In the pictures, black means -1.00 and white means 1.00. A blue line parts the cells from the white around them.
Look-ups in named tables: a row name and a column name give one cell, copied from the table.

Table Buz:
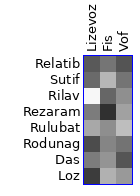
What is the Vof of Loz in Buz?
0.20
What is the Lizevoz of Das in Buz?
-0.03
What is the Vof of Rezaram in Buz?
0.26
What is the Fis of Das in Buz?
0.16
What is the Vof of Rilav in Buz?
0.12
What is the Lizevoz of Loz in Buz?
-0.53
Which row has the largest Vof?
Rulubat

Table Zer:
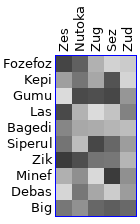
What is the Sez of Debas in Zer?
0.60
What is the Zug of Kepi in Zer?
0.31
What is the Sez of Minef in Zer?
-0.54
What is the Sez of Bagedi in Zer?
0.42
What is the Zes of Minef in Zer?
0.38
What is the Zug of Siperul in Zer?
-0.44
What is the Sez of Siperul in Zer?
-0.19
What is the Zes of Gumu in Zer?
0.72
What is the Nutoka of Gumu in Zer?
-0.42
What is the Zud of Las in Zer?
0.02
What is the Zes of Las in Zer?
-0.43
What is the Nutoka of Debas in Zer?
-0.07
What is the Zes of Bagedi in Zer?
0.05
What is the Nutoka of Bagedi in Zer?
0.32
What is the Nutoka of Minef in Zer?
0.12
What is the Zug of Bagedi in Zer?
0.35
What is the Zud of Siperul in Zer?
0.23
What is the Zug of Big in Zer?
-0.19
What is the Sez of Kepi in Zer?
-0.35
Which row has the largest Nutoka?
Siperul

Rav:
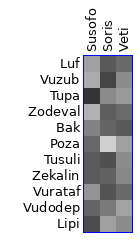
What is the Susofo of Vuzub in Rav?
0.34
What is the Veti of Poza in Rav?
0.26
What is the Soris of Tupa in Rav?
0.08
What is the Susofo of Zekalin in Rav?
-0.29
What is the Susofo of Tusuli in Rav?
-0.29
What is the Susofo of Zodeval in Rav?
0.39
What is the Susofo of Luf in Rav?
0.26
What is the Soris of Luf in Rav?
-0.30

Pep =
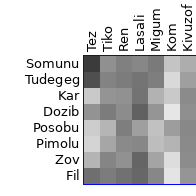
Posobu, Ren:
-0.01
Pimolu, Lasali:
0.06
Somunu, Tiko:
0.13
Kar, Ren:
0.14
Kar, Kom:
0.58
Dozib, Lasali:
-0.24
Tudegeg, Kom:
0.70
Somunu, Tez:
-0.54
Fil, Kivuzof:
0.17
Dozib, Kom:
0.80
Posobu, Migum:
0.51
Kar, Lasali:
-0.10
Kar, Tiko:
0.16
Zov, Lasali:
-0.21
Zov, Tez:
0.41
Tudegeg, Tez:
-0.38
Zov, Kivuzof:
0.10
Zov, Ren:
0.14
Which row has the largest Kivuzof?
Somunu

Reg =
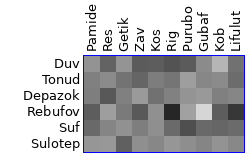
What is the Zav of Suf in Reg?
-0.01
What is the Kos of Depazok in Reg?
-0.11
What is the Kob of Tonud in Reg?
0.09
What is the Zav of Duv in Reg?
-0.29
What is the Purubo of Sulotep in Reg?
0.11
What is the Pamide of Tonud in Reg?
0.00
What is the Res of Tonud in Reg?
0.09
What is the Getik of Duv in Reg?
0.16
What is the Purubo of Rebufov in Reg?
0.26
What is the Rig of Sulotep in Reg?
0.18
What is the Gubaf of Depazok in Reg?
0.20
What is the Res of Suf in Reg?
0.04
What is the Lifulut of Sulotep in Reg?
0.07
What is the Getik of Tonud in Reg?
-0.10
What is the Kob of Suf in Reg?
-0.20
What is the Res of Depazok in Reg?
-0.31
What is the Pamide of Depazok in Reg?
-0.01

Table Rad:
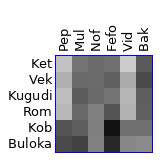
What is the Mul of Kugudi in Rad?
-0.28
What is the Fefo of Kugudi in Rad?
-0.10
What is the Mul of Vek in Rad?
-0.17
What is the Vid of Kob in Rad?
-0.13
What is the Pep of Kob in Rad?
-0.34
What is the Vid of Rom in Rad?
0.39
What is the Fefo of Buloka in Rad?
-0.69
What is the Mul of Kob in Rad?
-0.27
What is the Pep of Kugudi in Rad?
0.49
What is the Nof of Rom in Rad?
0.00
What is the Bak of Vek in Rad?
-0.42
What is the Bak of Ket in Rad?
-0.30
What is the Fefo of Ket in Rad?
-0.13
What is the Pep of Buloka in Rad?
-0.42
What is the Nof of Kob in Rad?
-0.01
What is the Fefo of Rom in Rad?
-0.34

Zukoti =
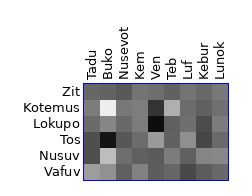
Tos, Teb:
-0.24
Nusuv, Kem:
-0.25
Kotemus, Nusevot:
-0.06
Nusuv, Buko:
0.48
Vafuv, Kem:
0.01
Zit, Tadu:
-0.19
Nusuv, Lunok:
0.06
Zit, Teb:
-0.24
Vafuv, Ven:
-0.27
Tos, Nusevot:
-0.32
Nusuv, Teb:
-0.03
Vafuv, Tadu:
0.23
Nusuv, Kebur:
0.04
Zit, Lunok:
-0.06
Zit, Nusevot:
-0.30
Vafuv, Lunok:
-0.18
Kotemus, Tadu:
-0.03
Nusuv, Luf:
-0.25
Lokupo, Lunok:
-0.03

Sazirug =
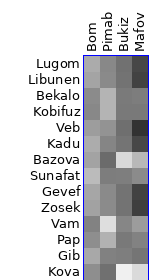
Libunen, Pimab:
0.08
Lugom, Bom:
0.34
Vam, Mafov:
0.22
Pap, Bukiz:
-0.05
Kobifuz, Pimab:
0.41
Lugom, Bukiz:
-0.11
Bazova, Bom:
0.28
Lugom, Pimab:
0.07
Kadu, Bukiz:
-0.09
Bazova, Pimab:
-0.16
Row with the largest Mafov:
Kova

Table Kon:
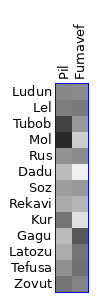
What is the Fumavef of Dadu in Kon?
0.88
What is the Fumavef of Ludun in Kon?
0.08
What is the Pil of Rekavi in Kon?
0.33
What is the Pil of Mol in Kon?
-0.68
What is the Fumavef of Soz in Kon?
0.20
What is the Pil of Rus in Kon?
0.16
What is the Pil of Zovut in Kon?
-0.09
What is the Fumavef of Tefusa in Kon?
-0.12
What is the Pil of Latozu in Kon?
0.34
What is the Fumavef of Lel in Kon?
-0.05
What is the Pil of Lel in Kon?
-0.01
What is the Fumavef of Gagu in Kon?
-0.32
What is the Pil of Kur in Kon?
-0.09
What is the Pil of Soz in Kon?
0.23
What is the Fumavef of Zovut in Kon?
0.03
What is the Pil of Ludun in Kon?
0.06
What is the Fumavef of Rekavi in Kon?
0.41
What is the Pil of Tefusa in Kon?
0.12
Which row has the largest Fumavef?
Dadu

